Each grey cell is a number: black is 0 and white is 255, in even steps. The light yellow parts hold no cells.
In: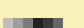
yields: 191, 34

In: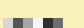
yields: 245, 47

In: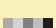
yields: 210, 31

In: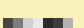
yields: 232, 42

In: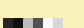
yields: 247, 17

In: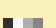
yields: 249, 49

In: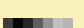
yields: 192, 7

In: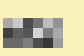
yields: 211, 55

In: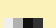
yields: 239, 17

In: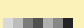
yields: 217, 35
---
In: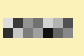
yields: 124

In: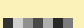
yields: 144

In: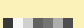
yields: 208

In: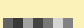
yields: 162

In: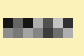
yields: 163

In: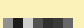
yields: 207

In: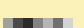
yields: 43

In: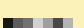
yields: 114
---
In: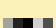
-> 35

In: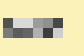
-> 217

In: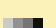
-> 146

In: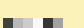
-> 185

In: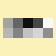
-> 101

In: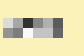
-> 167
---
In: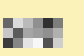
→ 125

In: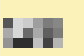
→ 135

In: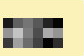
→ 5

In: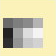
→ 180

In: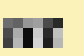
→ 41

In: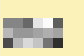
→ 94

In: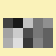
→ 144

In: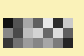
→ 202
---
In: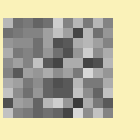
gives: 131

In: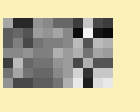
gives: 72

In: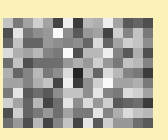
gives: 152

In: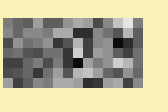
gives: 65

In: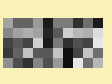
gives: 80

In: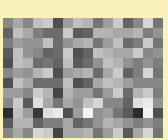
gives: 168
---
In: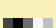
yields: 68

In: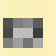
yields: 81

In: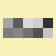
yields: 165

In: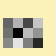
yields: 101

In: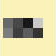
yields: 104

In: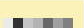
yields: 234

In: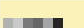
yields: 177
